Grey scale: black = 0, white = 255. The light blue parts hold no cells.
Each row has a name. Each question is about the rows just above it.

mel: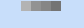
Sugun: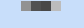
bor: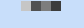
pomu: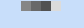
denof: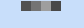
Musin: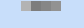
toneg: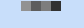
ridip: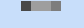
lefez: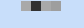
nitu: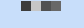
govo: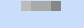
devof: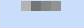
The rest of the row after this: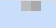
[169 134]
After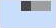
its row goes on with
[125]

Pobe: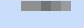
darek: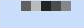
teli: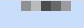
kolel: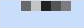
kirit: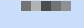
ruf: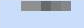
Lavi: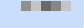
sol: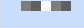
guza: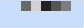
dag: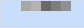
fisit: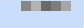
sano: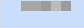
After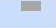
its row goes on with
[155 187 155]
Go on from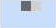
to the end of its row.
[ 34  85 125]
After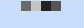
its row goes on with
[125]
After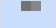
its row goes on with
[155]

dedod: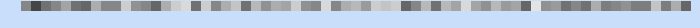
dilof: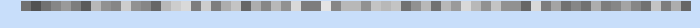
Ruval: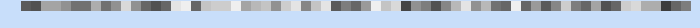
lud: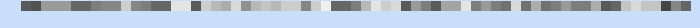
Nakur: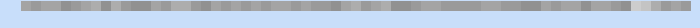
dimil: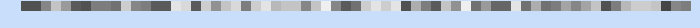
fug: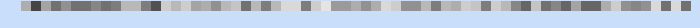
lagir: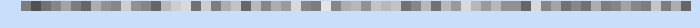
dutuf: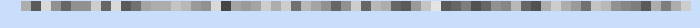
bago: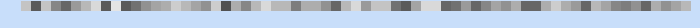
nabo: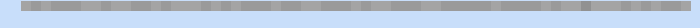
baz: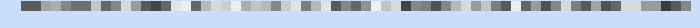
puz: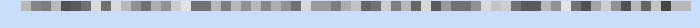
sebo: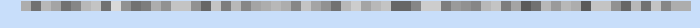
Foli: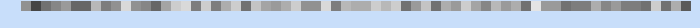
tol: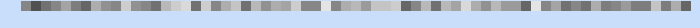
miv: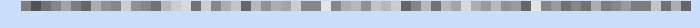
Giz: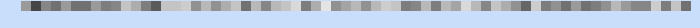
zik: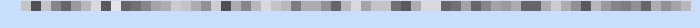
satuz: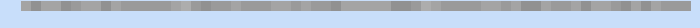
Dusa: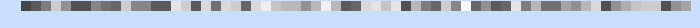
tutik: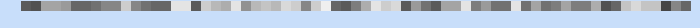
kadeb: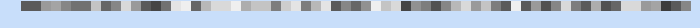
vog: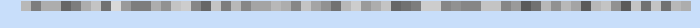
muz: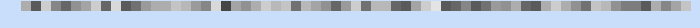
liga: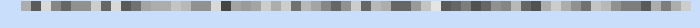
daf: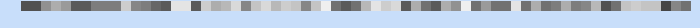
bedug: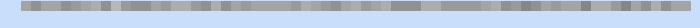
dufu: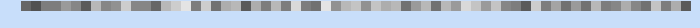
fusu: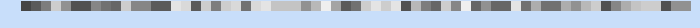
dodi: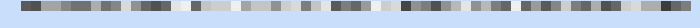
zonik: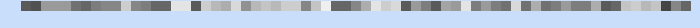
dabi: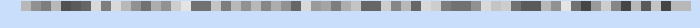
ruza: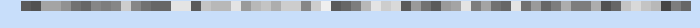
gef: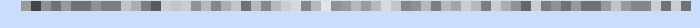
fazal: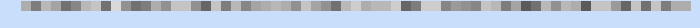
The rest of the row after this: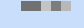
[145 184 134 173 145 102 217 154 164 125 173 196 102 102 205 134 184 102
 217 205 125 113 113 145 217 196 205 113  90  90 184 145 228 113  69 154
 205 134  69 184  90 196  69 184 184]
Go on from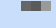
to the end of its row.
[196 228  90 102 125  81 102 145 134 184 102  81 173 205 173 154 113 196
 184 145 134 125  90 173 125 173 205]
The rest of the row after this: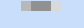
[ 69 164 154 164 205 173 205 113 184 164 134 102 145 205 102 184 173 102
 102 154 196 228  90 102 125  81 102 145 134 184 102  81 173 205 173 145
 113 196 184 145 125 125  90 173 125 173 205]

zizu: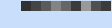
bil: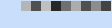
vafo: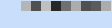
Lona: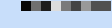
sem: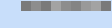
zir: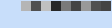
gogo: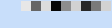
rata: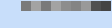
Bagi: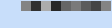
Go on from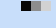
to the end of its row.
[ 39 122 210]
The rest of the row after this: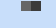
[153  80  59]
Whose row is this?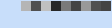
zir

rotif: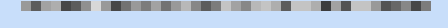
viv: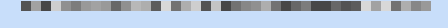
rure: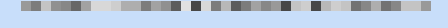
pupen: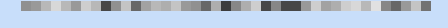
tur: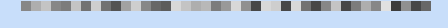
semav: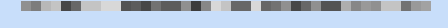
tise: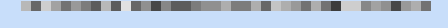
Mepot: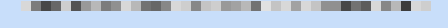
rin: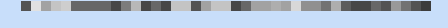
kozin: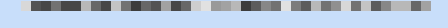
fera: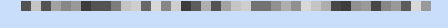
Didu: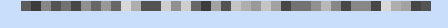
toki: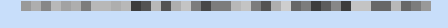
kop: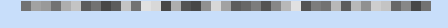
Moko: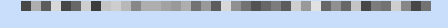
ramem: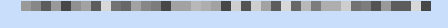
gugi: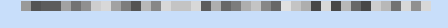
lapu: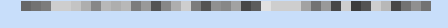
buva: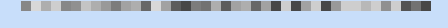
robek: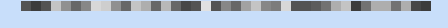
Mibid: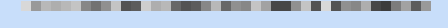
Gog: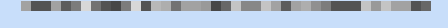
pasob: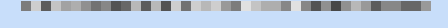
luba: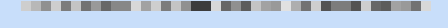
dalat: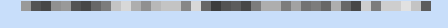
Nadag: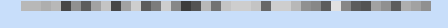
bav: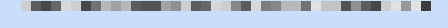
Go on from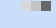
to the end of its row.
[103 216 103 114 144  71 103 144  83  83 174 135 153 144 196 196 114 153
 162]
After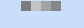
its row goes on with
[184 196 174  92 196 196 174  60 162  83 196 196 153  83 103 135  71 124]
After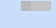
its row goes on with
[135 216 103  60  83  92  71 124 174 174 124 162 114 124 103 174 103  71
 206 124 206 206 225 196  92]

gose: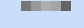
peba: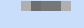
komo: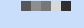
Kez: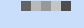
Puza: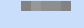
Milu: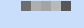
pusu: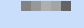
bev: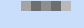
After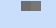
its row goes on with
[119 175]
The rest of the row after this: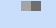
[142 110 185]
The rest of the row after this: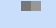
[175 164  99]

